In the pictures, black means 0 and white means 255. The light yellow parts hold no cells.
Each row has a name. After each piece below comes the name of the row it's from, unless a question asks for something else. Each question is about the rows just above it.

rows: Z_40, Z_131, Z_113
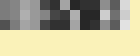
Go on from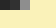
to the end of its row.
[ 92 226]
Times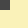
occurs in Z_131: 1
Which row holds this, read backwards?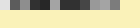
Z_113
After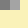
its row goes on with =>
[153  70  49  49 164  39  49 142  92 226]
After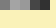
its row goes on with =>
[ 49 164  39  49 142  92 226]
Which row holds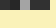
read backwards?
Z_113
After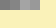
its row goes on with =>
[ 70  49 164  39  49  49 142  92 217]

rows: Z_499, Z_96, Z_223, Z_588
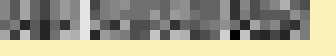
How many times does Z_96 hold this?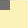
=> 5
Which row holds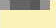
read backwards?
Z_499
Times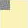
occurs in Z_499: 2
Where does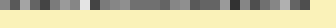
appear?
Z_499
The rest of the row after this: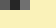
[185 176 228  38 154 134 123  78  89 195  78 185 176  59  78 100 207   3
 195  50  38  68  38 164 123]

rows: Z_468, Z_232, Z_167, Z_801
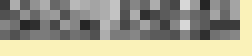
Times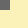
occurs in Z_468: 2
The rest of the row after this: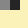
[ 71 184 146  71 113 164 113  59 134 215 113  91  59  59  59]
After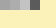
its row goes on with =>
[134 103 173  91  71 215 155  37 146 113 164]
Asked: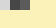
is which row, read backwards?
Z_468
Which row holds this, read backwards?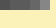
Z_801
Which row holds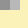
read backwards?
Z_167
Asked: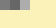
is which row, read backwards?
Z_468

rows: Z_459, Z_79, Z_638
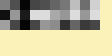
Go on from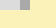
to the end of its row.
[151 220 151 220]
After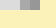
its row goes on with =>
[220 151 220]
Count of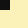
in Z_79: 1
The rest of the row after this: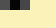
[ 79 101 119 190 110 209]
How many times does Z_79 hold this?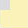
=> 4

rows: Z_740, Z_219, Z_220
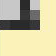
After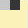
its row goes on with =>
[106]
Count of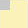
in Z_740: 3
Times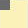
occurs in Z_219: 1
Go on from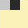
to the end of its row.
[200]
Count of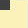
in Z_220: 0
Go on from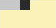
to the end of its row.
[200]
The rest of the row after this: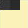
[42 54]

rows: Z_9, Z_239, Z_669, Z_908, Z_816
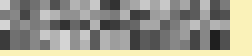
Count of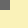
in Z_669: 2
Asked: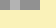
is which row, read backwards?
Z_239
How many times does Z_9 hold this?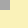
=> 3
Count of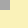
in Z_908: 1
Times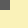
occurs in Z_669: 2
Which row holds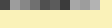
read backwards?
Z_908

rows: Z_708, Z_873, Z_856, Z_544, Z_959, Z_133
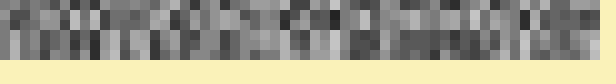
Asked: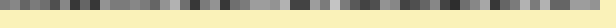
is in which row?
Z_708
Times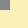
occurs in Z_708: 6
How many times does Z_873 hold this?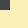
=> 3
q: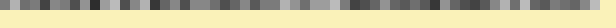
Z_133

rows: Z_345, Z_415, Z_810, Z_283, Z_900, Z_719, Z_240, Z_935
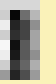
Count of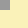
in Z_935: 2
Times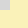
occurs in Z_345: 4
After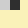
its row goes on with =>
[ 68 164]

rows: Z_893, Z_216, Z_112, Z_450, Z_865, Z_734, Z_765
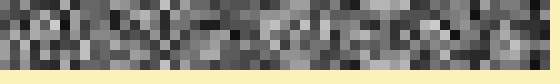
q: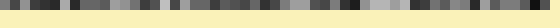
Z_765
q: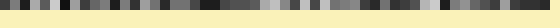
Z_112
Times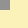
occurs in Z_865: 2
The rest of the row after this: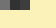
[ 81 181 203  29 124 146 102  81  61 158  61  50  50  41]

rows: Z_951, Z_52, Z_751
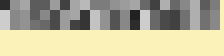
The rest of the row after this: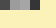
[195 146  83 136  33 205 104  74  65 113 175 113 136]
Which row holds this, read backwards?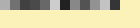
Z_52
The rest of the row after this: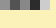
[104  74  65 113 175 113 136]
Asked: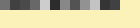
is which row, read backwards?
Z_751
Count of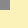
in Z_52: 4

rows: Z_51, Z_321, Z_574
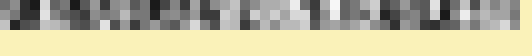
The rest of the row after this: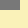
[ 36 132 141 110 153  59  59 206 185  89 206 173 206 164 215 215  69 141
 236  99 120  99 194  36  69 120 132  89 206  26 141 236 153 185 164 164
 120]
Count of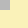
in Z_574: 6
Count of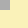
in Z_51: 5
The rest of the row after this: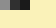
[215  99 120  26  89 153  59 141 153  89 120  26  69 132  59 164  69 141
 164 194 110 141 173 173 185 236 110  59 173 247  99 120 173 206  69  99
 153  99  89 225  48 110 194  78 173 132 164 132]
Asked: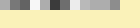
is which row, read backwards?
Z_51
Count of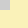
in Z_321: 4
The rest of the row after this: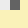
[120  99 194  36  69 120 132  89 206  26 141 236 153 185 164 164 120]

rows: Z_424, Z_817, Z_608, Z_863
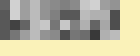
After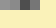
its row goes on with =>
[109  57 176 187]
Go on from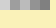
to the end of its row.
[ 88  88 187 176 176  78]
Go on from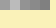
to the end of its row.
[138 199 209 158 147]

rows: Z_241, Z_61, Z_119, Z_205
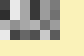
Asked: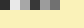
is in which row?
Z_61
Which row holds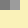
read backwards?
Z_241
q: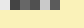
Z_205

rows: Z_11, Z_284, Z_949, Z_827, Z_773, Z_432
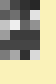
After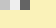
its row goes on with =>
[145]
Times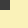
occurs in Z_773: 0
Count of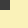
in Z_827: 3
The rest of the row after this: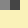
[48 39]
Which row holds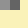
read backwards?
Z_949

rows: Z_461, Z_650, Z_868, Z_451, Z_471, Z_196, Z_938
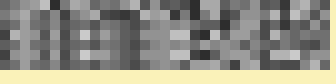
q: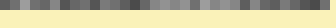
Z_471
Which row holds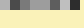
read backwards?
Z_451
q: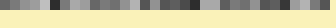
Z_461
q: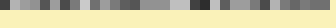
Z_451
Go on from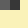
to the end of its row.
[157 179 122  85]
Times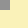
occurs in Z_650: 6
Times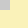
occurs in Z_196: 2

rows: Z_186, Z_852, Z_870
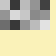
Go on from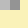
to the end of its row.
[65]
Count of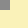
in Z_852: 1
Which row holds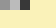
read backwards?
Z_186

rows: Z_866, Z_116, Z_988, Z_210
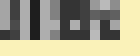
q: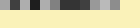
Z_866
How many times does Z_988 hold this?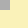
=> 5
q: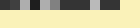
Z_210
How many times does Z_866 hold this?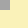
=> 1
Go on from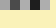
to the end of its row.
[174  52 174  64 174  52 165]
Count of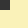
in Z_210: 6

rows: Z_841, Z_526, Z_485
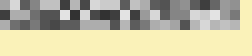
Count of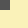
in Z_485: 3
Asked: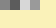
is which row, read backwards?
Z_526
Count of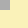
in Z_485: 5
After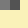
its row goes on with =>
[ 72  92  92 173 173 173  83 182  92 121 173 182 164  83 182 215 182 193
 182]
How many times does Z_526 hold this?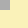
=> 2
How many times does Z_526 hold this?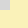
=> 3

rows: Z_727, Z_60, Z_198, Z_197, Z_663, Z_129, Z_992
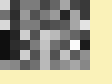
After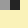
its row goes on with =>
[166  57]
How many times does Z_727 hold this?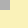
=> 0

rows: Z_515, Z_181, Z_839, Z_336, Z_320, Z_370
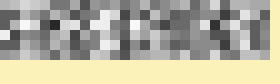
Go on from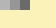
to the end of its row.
[169 118 106 202 191 129  83 160 169 181 181 150 202 129 139 214 129 118
 191 191 169]
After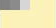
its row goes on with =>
[129 118 191 191 169]
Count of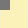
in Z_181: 4
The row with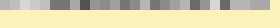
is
Z_515
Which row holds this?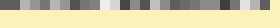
Z_181
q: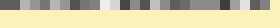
Z_320
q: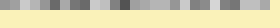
Z_370

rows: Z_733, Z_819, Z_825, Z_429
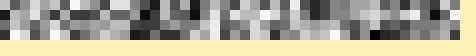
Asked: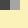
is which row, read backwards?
Z_429
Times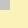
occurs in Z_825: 4
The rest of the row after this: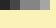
[196 215 175 144 205 236 111  14 100 247]
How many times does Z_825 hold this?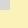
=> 2

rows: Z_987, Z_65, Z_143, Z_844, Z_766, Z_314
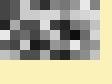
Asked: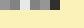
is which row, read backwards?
Z_766
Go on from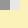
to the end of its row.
[130]
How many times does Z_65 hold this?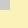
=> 3
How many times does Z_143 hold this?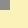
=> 1

